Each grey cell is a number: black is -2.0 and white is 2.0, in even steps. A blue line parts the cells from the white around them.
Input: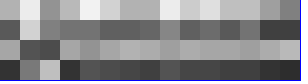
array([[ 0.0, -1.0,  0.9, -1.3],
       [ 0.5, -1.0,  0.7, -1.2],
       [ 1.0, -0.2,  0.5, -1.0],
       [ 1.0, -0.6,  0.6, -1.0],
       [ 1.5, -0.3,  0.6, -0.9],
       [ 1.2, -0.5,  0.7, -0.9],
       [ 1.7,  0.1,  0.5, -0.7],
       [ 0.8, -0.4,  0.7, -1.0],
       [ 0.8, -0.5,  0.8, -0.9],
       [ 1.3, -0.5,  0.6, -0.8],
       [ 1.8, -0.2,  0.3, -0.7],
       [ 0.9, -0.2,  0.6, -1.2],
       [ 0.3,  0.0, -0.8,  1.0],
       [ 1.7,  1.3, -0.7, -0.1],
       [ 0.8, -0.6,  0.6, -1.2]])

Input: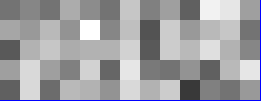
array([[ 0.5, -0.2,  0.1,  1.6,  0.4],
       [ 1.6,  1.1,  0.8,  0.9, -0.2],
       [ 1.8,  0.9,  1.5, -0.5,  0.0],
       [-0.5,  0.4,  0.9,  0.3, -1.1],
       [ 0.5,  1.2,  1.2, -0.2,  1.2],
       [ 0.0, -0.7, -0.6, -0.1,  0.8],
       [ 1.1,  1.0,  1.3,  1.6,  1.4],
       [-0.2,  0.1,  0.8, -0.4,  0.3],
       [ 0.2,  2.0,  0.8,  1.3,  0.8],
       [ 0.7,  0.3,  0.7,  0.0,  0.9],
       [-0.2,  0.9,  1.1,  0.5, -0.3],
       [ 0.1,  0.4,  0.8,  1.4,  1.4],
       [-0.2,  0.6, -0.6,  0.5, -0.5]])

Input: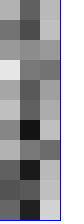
array([[ 0.9,  1.0,  0.4, -0.2,  0.5,  0.7,  1.0, -0.3,  0.9,  1.0,  1.3],
       [-0.5, -0.8,  0.2, -0.1, -0.6, -0.5, -1.7, -0.1, -1.6, -0.6, -1.5],
       [ 0.8, -0.2,  0.4,  1.6,  0.6,  1.0,  0.1,  0.8, -0.5, -0.7, -0.4]])

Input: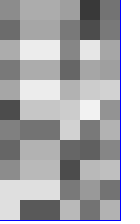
array([[-0.2, -0.1,  0.6,  0.5,  1.3,  0.3,  0.8,  0.1,  1.0, -0.2,  0.8],
       [-1.1, -0.8,  1.6,  0.6,  1.2,  1.8, -0.1, -0.5,  0.9,  0.4, -0.2],
       [ 0.5, -0.1,  0.1, -0.4,  0.8,  1.2,  1.3, -0.4, -0.8, -0.1,  0.9],
       [ 0.7,  0.6,  1.7,  0.7,  1.7,  1.1, -0.2,  0.8,  0.9,  1.5, -0.6],
       [ 0.7,  0.6,  1.7,  0.7,  1.7,  1.1, -0.2,  0.8,  0.9,  1.5, -0.6],
       [ 0.2, -0.3,  0.7, -0.1,  0.6, -0.8,  0.0, -0.4,  0.2,  1.5,  1.5]])

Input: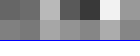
array([[ 0.4,  0.1],
       [ 1.8,  0.7],
       [-1.1,  0.1],
       [-0.6,  0.3],
       [ 0.9,  0.6],
       [-0.3, -0.1],
       [-0.4,  0.0]])

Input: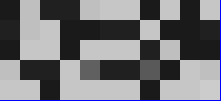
array([[ 1.1, -1.5, -1.6,  1.0,  1.2],
       [-1.6, -1.6, -1.6,  1.1,  1.1],
       [ 1.1, -1.6,  1.0, -1.6,  1.1],
       [-1.6,  1.1, -1.5, -0.6, -1.6],
       [ 1.1, -1.5,  1.1, -1.5,  1.1],
       [ 1.1, -1.5,  1.1, -1.5,  1.1],
       [ 1.0, -1.6,  1.1, -0.5,  1.1],
       [-1.5, -1.6, -1.6,  1.1,  1.1],
       [-1.5,  1.1,  1.1, -1.5, -1.6],
       [ 1.0,  1.0,  1.1, -1.5,  1.1],
       [-1.6, -1.5, -1.6,  1.0,  1.1]])
